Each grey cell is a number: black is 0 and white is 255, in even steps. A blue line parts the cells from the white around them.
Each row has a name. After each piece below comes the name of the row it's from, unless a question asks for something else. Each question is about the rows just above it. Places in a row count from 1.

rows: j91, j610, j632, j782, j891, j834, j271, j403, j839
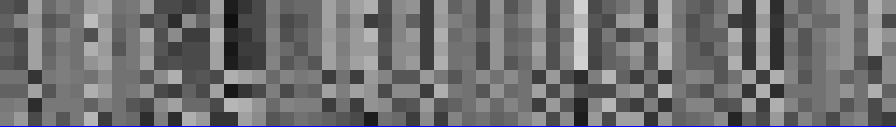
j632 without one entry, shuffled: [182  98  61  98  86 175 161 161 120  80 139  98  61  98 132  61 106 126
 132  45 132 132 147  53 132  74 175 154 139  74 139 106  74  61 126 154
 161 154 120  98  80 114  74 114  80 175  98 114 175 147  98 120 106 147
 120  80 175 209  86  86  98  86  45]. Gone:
[168]
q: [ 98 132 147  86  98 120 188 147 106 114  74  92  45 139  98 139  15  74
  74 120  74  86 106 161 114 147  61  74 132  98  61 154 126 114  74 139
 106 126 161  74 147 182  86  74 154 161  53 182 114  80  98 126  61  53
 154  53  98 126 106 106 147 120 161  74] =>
j610
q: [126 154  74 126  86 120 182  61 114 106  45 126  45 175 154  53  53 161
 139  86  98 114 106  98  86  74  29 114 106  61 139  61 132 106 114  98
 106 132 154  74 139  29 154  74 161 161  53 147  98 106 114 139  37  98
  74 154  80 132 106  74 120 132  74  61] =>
j839
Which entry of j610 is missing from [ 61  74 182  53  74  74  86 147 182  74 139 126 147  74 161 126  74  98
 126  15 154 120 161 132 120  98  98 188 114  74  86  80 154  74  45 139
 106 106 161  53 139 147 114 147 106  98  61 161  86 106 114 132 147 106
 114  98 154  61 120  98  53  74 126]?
[92]
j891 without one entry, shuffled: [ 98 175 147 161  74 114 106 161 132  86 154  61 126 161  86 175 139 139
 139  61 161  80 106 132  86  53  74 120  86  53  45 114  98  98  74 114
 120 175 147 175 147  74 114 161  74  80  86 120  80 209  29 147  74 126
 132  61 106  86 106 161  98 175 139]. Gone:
[67]

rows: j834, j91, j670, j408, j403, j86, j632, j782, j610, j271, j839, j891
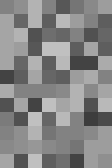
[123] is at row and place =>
j610, 1
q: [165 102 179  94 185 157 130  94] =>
j91
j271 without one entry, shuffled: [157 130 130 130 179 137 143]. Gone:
[117]
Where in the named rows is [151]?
j839, 3
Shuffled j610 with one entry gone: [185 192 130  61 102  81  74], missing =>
[123]
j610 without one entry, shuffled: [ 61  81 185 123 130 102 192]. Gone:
[74]

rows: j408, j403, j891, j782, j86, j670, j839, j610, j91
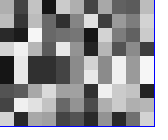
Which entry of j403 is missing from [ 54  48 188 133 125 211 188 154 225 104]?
[62]
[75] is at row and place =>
j610, 7
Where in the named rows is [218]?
j839, 4
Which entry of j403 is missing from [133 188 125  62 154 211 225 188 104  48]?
[54]
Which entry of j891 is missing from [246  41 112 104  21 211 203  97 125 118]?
[27]
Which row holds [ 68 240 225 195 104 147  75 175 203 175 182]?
j610

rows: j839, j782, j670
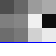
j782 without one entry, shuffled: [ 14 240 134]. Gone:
[127]
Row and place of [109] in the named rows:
j670, 1
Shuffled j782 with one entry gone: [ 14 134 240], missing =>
[127]
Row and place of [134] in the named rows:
j782, 2
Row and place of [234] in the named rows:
j670, 4

